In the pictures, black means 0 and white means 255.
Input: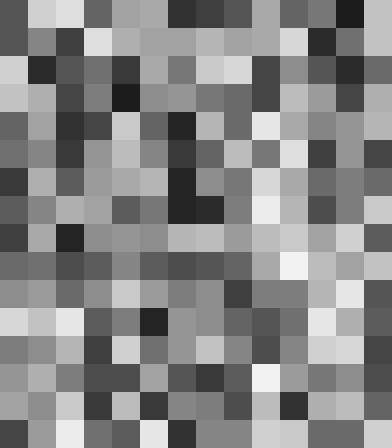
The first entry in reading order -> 85
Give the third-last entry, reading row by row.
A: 106
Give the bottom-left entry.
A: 69
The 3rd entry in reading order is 222
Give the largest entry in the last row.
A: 236
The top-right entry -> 194
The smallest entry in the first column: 57
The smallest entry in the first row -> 28
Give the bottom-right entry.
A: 208
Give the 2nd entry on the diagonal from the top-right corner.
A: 112
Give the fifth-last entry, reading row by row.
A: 208
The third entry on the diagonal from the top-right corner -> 85
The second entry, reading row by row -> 208

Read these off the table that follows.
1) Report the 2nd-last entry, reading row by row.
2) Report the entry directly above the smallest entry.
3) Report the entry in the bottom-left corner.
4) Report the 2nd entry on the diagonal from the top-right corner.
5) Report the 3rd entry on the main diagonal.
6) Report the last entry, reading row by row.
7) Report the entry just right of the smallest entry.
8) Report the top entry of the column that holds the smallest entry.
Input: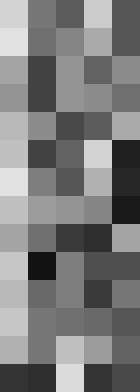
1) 52
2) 111
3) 52
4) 170
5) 148
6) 72
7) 126
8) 119
